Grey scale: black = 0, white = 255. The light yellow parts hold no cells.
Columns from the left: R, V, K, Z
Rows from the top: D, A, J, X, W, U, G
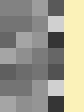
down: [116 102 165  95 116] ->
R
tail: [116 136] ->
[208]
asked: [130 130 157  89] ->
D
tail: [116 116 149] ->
[208]

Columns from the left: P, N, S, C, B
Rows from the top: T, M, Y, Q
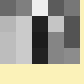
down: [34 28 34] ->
S
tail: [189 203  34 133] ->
[140]
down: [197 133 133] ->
C
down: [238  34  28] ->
S
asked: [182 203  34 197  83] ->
M
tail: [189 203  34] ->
[133 140]
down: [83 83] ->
B

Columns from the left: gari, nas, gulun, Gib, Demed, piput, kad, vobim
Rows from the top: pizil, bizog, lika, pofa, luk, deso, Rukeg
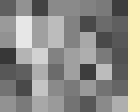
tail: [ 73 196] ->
[138 122 154 115 101]
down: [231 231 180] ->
nas
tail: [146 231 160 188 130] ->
[168  73  87]
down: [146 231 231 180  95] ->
nas
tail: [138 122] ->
[154 115 101]

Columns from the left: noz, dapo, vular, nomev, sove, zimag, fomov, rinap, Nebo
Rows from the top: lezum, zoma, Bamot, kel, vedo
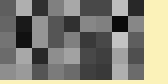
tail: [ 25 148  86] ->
[ 48 135 128   9 135]
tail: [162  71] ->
[ 64 162  78]
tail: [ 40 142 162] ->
[ 71  64 162  78]
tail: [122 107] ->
[ 64  56 175 107]

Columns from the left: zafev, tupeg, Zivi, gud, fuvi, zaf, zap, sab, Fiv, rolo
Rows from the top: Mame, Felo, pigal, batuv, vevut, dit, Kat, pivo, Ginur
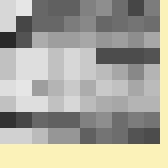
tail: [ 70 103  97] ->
[ 97 130 142 109 124 116]
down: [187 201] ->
zap
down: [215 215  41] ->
zafev
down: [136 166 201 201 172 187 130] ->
zaf
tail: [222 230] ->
[158 180 201 172 201 193 166 187]
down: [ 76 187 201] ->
zap

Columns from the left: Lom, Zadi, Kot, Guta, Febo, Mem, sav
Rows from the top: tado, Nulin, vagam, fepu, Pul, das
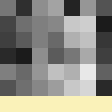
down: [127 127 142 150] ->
Kot
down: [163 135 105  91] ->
Guta
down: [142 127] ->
Kot
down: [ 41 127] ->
Lom

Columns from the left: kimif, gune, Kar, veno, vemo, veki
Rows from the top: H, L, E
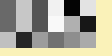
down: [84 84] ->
Kar
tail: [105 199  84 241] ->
[  4 227]

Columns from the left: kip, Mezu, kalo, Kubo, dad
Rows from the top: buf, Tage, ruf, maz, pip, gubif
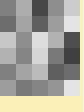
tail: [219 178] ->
[78]
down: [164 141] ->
Mezu
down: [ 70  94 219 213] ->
kalo
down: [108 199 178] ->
kip
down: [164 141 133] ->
Mezu
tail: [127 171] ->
[ 70 141 205]

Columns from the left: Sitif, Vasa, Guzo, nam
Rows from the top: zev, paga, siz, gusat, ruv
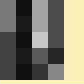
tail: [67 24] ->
[90 38]
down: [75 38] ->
nam
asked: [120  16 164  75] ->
zev
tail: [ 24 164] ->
[75]
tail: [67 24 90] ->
[38]

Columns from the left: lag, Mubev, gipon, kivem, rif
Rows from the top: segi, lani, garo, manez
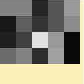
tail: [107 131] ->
[ 45 161  10]
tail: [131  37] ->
[ 86 153]
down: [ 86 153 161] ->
kivem

